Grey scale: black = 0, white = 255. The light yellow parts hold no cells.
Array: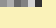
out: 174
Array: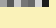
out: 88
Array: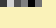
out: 212
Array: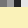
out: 159
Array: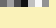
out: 161
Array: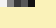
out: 133
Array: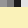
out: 122
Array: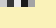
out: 55
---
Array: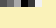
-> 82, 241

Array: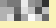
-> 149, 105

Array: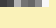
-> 61, 248

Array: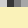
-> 207, 167

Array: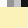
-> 251, 22

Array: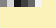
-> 131, 243

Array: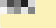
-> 185, 130
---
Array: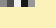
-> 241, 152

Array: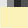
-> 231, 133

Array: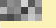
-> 210, 198

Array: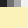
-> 242, 170

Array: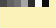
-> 250, 166

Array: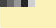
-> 208, 151
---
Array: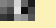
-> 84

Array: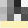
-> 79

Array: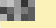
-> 93

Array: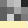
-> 122

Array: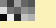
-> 177

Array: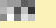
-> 194

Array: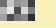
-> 47

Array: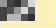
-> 49
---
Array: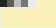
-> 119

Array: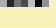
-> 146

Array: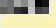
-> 168

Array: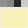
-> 132

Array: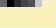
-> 80

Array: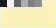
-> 143

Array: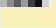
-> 155

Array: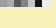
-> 171

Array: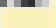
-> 173
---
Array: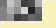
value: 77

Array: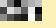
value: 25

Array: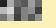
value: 130

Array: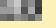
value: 128

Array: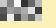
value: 158

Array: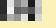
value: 225

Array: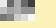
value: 204

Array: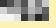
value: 139

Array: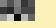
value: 11

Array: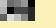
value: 191
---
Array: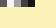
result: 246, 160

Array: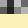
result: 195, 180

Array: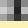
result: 206, 190

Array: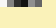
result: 247, 143

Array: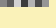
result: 210, 179

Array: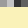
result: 196, 155

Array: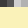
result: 207, 178

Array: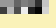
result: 236, 210
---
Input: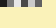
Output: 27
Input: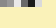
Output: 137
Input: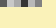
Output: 91
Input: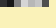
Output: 49
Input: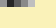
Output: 150
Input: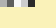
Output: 177
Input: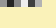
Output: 150
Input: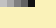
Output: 194
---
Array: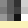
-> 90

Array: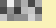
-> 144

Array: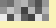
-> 196

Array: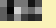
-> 5

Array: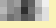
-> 142

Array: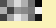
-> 65
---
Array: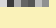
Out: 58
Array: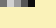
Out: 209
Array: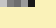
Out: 126
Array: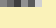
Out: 104
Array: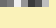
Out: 125
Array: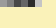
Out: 128
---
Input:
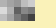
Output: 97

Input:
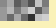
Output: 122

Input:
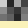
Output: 54

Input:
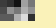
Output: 119

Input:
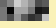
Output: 164

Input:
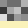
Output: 193

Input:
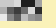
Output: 60

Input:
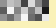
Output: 133

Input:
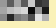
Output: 202

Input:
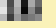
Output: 169
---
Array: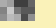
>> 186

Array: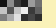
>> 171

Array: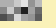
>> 107

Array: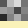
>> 131

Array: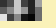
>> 65

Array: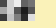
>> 194
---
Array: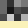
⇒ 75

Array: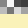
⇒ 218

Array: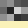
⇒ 211

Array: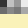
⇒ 120

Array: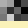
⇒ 103

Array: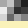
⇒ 46

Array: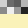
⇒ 152

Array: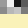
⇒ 196
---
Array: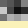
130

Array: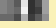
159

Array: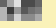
101

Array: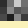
112

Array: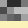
119

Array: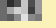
154

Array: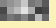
89

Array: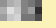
90

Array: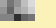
218
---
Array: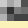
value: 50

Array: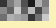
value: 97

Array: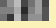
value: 129

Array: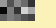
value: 124

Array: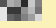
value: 56

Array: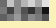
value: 66

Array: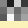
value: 178
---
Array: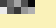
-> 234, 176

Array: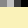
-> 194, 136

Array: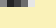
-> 230, 136

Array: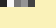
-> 249, 149

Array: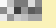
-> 249, 234

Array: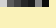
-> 210, 135

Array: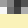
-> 246, 173

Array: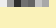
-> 237, 196

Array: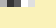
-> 254, 223

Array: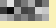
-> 226, 211
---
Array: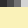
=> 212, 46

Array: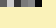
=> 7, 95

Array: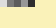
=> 45, 221

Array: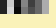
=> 172, 34

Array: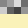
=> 109, 204

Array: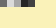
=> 65, 108
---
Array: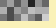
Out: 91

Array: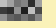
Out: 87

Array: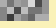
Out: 173

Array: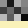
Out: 199

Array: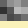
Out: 87

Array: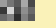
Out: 129

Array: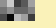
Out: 160

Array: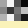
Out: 103

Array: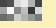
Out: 150

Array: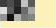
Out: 120
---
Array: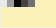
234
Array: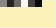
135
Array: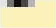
228
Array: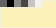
99
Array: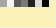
165
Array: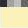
45
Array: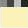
137
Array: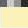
100
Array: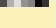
76
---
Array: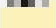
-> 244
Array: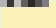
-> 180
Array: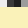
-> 238
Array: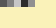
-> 86
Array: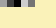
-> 162
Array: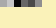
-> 170
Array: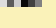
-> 221
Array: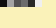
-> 14
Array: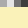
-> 171
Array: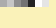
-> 172
